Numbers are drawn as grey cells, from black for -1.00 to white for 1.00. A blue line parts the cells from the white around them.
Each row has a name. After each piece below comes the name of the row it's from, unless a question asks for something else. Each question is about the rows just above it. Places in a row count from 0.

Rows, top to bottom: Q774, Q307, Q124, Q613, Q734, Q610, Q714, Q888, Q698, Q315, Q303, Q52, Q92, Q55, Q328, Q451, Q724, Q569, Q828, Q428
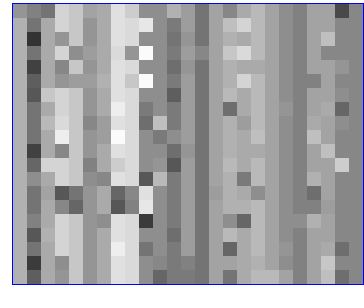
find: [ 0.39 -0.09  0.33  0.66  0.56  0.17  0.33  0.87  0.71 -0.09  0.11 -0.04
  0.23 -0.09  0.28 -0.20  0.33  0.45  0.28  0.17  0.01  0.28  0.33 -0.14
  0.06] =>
Q569
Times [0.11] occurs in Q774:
3
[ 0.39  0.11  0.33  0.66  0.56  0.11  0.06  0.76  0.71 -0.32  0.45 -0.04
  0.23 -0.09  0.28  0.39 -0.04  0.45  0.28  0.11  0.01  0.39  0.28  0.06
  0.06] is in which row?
Q92

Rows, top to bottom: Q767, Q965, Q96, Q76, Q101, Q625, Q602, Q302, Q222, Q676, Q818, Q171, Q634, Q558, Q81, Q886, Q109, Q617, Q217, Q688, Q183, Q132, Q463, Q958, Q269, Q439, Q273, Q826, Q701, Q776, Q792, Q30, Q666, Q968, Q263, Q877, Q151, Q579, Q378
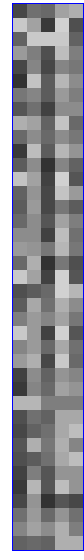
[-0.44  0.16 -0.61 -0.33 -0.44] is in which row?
Q877
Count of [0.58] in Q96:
3
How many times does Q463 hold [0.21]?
1
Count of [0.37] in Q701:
0

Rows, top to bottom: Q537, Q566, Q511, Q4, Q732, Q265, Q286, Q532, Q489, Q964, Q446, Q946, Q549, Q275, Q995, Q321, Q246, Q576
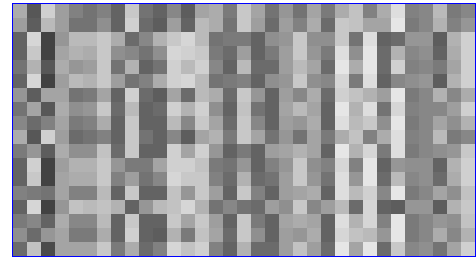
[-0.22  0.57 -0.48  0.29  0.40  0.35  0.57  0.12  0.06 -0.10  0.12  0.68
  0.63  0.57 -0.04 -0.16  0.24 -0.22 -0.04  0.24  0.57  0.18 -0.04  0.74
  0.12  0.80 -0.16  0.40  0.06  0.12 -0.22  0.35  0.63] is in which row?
Q4
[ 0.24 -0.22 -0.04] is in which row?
Q4
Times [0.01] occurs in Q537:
4

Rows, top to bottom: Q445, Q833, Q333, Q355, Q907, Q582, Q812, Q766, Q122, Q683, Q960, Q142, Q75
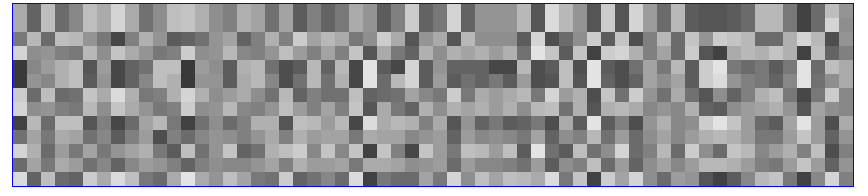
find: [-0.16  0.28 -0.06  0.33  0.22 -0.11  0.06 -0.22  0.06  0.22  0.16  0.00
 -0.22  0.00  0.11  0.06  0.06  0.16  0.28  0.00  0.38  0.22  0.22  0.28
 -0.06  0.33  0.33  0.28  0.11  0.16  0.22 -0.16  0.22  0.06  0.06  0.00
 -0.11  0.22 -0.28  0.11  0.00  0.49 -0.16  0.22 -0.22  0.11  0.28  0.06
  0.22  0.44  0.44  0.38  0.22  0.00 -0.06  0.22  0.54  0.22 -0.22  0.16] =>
Q142
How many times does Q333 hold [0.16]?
6
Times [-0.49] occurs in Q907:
0

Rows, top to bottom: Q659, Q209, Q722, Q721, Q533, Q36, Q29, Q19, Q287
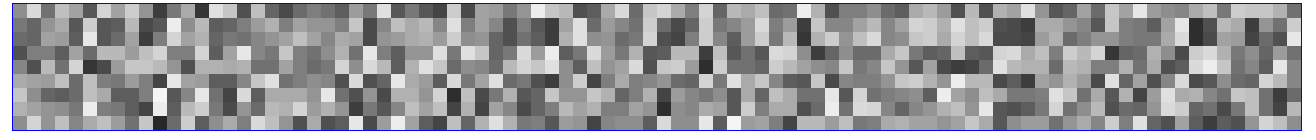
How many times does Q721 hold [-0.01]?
7
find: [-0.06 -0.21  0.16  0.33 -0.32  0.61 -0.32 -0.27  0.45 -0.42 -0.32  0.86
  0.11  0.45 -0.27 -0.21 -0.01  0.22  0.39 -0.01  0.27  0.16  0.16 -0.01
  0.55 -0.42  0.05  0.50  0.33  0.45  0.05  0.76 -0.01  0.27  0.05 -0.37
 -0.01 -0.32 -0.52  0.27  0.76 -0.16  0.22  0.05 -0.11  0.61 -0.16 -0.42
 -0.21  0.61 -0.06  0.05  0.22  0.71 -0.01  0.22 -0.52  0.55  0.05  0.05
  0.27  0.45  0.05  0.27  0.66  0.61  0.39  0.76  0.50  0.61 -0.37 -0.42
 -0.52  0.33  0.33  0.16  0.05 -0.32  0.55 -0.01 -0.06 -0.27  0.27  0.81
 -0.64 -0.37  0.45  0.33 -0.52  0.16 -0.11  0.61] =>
Q209
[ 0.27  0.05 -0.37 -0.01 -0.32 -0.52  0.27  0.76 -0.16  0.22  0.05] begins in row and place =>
Q209, 33

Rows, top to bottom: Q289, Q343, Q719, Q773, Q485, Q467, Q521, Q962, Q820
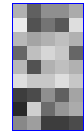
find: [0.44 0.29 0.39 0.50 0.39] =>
Q719
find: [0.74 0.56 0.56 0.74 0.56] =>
Q467
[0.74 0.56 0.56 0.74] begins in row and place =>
Q467, 0
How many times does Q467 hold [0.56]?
3
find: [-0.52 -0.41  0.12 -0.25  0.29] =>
Q521
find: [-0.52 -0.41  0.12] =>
Q521
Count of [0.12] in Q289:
2

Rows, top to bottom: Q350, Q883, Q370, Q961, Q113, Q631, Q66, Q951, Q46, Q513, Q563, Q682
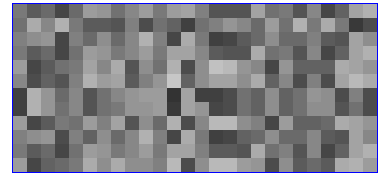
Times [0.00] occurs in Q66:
1
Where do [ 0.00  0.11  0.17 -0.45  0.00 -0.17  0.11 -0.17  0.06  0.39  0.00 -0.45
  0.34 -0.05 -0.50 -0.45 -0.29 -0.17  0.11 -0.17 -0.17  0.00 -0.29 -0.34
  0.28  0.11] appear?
Q370
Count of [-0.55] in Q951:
1

